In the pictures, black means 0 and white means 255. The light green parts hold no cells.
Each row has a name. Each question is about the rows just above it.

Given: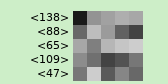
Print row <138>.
[ 26 147 161 174 167]
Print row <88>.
[104 189 155  97  67]
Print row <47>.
[119 205  90 134 104]
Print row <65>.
[167 127 182 197 205]
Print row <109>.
[140 112  67  83 119]

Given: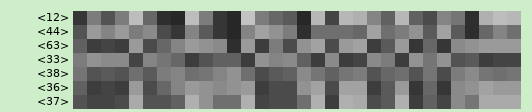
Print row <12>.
[ 54 124  83 124 189 103  46  39 189 124  54  39 195 124 103  90  39 183
  68 183 176 132  97 183  97  75 132 117  46 176 189 183]
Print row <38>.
[117  83  90  83 111  90 124 132 111 117 132 146 111  75  90  97 138 117
  97 117 124  83 103 111  83 117  75 124 138 117 111 117]
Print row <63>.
[ 97  61  68  61 154  75 103 132 154 146 138  46 154  61 124  75 146 162
  75 154 162  61  90 154  54 103  54 138 146 154 154 154]

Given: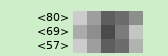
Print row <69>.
[171 142  74 123 197]
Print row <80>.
[204 158  94 108 142]

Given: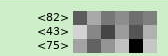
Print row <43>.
[211 135  69 156  84 177]
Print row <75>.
[163  98 149 192   1 198]
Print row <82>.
[ 92 169 119 141 111 127]

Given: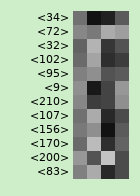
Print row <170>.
[106 187  46  99]
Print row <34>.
[113  18  33  91]
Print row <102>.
[106 164  46  61]
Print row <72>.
[135 121 171 158]
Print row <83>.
[128 171  40  75]

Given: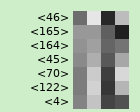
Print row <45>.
[138 174  88 167]
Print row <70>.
[124 203  62 216]
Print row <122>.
[124 210  55 181]
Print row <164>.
[146 160 101 116]

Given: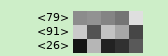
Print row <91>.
[202  83 195 167  70]
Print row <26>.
[ 20 182  34  49  89]
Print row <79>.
[140 146 132 116 223]

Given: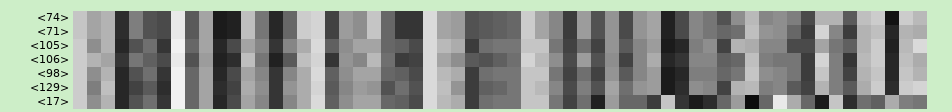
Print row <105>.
[204 142 179  39  82 111  53 241 103 164  39  74 164 134  53 134 172 218
  96 142 164 164 103  96  74 218 185 172  60 111 118 118 197 197 118  66
 111  66 148  90 134 156  27  39 126 142  66 179 172 134 134  74  74 164
 118  96 179 204  33 185 218]
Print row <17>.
[204 142 179  39  82 111  53 241 103 164  39  74 164 134  53 134 172 218
  96 142 164 164 103  96  74 218 185 172  60 111 118 118 197 197 118  66
 111  33 156 103 103  60 197  53  27  45 103 156  13 103 233 172 103  27
 197  45 111  96 172 126 118]
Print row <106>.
[204 179 164  53 118  96  74 233  82 156  33  45 191 118  33  90 191 212
  53 148 134 185 111  60  66 218 164 142  90  82  96 111 212 185 142  74
 156  82 142  66 134 172  39  53 134 134  96 103 191 126 118 118  60 212
 126  53 185 204  39 191 172]

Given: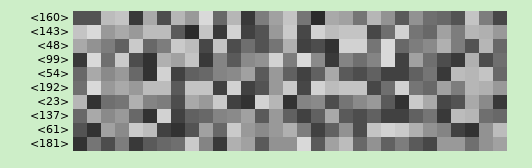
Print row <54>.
[104 169 138 153 104  50 210  65  97 104 132 138 161  90 153  97  65  97
 169  90  77  97  65  65  97 117  57 188 182 196 104]
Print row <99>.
[ 57 217 111 202  77  50 176 161 196  57 132  90 138 146 210 125 217 138
  57 132 111 132 217  65 161 111  77  57 176  77 111]

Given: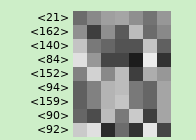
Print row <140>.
[196 121 102  83  83 196  96]
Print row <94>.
[ 96 129 180 188 121 102 165]
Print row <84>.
[224 151  69  69  28 236  50]
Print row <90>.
[102  76 188 121 202  62 165]

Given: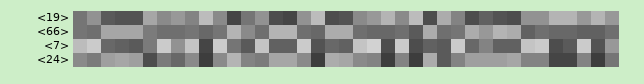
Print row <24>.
[138 123 159 166 159  77 123 104 138  61 138 180 131 123 166 166 138  61
 172 166 138 131  61 131  61 172  90 131 159 159 159 166 131 131  69  69
 131  61 117]
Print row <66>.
[117 111 166 166 166 123 111 111 117 104 117 180 138 111 180 180 111 104
 172 172 111 104 104 111  90 172 111 117 172 152 180 172  97 111 104 104
  97  97 111]
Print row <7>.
[188 203 104  97  90 123 203 146 196  69 203 117  90 196  97  97 203  83
 104  97 196 210  77 203  77  97  90 203 104 131  97  97 196 203  77  90
 203  83 152]
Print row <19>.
[117 146  90  83  83 166 138 152 131 188 138  69 117 146  77  69 146 188
  77  83 138 152 180 138 188  77 172 131  77  97  83  77 146 146 180 180
 152 180 152]

